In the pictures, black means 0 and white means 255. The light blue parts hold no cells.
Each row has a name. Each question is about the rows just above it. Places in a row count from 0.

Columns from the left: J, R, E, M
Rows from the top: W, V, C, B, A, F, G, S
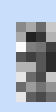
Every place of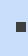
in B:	1
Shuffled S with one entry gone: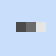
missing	[95]
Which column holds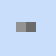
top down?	M

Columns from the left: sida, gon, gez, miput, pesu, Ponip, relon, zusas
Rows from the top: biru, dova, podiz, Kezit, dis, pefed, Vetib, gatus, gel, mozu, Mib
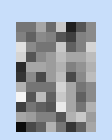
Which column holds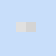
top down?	sida
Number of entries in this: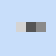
3
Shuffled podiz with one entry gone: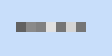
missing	[200]
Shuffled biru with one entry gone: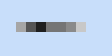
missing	[107]
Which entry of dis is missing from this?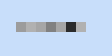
[147]
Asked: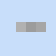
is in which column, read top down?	zusas
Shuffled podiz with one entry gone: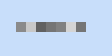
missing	[224]

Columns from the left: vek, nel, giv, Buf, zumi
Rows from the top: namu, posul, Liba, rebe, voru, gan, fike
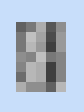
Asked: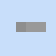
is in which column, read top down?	zumi
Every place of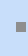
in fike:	1 2
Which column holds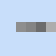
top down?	vek

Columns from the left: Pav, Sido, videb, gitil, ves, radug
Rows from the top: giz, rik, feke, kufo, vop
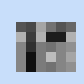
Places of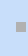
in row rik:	0 2 5
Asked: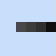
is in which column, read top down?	Sido

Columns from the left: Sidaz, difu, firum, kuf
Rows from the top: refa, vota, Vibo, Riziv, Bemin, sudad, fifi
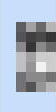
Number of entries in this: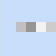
4
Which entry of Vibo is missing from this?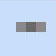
[53]
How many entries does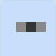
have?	3
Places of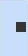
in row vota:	3
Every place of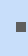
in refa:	0
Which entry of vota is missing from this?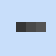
[64]

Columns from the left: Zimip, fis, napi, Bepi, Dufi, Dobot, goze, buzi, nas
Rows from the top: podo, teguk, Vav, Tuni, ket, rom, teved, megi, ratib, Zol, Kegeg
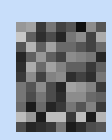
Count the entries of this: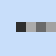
4
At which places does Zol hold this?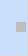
0 3 4 6

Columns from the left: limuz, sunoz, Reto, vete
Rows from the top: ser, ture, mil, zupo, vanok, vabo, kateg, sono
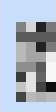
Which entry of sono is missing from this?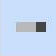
[176]
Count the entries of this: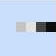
4
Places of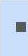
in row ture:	0 1 2 3

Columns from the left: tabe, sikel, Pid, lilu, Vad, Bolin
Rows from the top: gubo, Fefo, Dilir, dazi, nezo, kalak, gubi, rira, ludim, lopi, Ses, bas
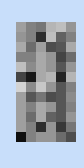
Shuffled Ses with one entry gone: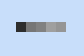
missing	[56]
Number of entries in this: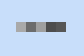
5
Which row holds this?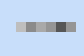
nezo
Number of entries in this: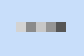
5
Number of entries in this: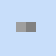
2
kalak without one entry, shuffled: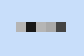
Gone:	[36]
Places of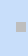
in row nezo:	0

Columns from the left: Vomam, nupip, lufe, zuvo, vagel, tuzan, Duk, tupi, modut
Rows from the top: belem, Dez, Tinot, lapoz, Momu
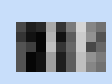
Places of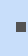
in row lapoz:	0
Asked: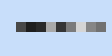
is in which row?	belem
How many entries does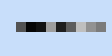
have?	9

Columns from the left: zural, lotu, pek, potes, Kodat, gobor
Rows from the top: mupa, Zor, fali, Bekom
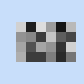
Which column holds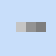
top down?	potes
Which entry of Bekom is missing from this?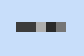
[126]
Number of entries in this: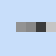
4
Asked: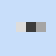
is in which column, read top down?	pek
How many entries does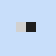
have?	2
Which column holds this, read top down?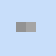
zural
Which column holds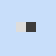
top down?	pek

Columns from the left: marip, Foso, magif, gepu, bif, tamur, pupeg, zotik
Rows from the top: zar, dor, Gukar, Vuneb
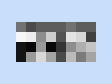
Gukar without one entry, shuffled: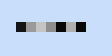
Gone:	[52]
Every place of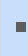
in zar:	2 3 4 6 7
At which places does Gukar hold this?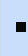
1 3
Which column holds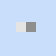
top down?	tamur
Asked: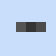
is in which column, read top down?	bif

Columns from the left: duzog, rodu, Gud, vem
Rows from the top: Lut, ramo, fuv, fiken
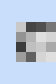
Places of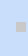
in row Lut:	0
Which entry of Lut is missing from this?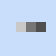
[69]
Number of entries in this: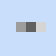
3
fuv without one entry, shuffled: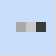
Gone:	[191]
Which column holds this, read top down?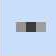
duzog

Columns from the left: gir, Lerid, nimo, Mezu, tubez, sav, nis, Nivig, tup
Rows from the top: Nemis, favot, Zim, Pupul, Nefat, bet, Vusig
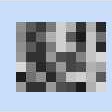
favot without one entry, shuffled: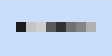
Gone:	[102]
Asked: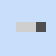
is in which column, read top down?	tubez
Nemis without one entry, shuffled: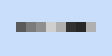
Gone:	[59]
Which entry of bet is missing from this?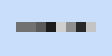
[185]

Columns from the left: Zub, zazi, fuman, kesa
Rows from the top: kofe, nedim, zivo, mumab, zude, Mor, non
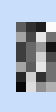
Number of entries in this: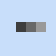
3
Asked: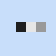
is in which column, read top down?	fuman

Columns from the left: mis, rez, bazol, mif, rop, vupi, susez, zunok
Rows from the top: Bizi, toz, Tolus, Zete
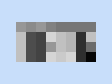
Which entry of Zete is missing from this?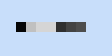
[202]
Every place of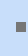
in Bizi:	4 5 6 7
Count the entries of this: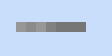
7
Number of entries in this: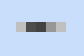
5

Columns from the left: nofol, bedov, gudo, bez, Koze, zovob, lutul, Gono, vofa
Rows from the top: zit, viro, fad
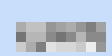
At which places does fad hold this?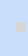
4 5
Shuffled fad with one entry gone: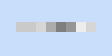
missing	[225]
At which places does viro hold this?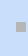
1 2 6
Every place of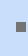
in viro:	0 4
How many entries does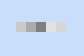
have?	5
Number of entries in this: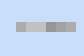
6

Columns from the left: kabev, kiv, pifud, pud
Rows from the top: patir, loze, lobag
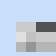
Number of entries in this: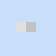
2
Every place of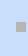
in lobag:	0 2 3
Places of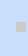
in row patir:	0 1
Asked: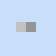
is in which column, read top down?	kiv
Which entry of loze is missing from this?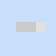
[194]

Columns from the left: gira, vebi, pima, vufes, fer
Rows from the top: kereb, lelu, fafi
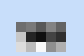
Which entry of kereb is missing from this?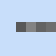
[121]
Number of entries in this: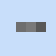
3
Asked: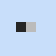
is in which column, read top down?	vebi

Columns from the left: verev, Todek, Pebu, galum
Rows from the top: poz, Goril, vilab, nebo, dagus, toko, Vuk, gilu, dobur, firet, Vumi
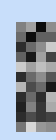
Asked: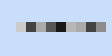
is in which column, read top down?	galum
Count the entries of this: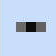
3
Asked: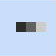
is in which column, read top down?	verev

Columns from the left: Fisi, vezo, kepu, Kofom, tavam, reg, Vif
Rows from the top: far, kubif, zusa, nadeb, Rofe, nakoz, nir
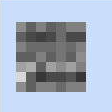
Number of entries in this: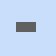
2
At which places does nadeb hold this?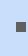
0 1 3 5
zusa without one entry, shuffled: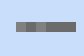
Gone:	[117]
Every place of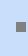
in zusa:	0 6
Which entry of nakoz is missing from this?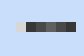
[85]
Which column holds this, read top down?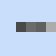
vezo
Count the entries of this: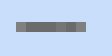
7

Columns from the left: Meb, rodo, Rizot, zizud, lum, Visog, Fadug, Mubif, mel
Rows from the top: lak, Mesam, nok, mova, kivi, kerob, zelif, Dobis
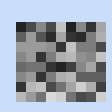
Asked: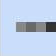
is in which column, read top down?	Meb
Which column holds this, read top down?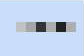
lum
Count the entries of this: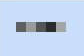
5
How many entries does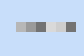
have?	6
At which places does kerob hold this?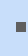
6 7 8

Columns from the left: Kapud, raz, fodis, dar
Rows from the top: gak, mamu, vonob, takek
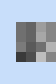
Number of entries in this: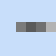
4
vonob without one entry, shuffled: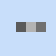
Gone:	[123]
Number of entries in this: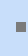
1
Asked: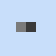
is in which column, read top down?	Kapud
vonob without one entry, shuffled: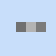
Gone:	[90]
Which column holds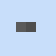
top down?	raz

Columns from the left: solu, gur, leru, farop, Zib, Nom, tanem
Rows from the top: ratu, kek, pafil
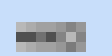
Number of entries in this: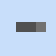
3
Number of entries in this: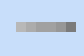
6
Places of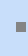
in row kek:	4 6

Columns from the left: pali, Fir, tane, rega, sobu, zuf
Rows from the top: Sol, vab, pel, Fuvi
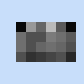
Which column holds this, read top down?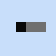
pali
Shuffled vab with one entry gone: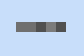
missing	[90]
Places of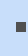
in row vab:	1 2

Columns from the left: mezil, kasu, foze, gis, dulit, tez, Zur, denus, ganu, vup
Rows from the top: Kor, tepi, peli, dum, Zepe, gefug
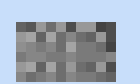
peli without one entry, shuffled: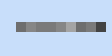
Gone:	[143]
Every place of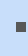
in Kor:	1
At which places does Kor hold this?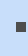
5 9

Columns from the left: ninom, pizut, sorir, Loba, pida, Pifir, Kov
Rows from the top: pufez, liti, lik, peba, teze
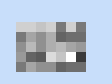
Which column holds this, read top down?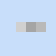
pizut
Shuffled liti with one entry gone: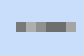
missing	[100]
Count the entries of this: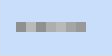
7
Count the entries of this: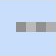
4
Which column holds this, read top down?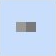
ninom
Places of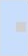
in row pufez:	0 1 3 5
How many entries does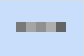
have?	5

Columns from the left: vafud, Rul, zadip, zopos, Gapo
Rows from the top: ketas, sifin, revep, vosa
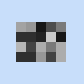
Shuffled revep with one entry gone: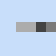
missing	[182]
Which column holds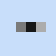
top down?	Gapo
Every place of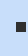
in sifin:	0 1
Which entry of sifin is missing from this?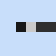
[35]
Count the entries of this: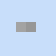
2

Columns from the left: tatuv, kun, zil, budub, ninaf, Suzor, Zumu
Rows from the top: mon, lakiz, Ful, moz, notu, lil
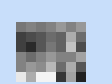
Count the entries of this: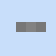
3
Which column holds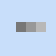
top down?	budub
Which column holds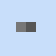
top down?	zil
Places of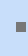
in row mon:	0 2
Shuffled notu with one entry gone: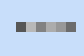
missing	[140]
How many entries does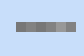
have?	6

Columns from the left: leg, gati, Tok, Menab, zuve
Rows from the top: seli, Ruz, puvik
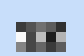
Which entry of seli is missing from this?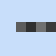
[83]
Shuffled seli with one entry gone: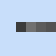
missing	[48]

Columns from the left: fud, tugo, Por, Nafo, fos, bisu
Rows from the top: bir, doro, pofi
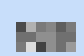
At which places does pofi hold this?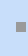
5
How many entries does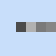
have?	4
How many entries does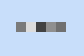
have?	5
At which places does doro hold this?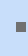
0 1 4 5
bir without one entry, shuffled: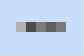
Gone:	[134]
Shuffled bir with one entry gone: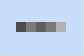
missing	[134]

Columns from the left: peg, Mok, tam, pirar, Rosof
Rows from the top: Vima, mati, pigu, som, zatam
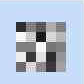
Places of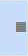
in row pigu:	0 1 4
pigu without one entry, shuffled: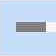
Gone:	[119]
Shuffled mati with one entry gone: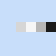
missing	[203]
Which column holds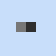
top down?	pirar
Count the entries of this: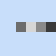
4
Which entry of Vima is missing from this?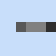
[173]

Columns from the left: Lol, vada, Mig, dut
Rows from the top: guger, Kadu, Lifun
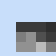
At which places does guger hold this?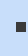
0 1 2
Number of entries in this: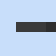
4
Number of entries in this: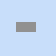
2
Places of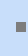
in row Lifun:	3
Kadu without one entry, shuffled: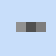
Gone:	[58]
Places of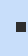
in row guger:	3

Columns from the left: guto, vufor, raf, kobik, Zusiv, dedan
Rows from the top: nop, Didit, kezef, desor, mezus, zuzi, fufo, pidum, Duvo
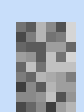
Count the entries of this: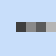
4
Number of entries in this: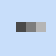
3
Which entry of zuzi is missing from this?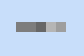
[170]
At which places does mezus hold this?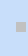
1 3 4 5
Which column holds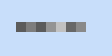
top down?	vufor

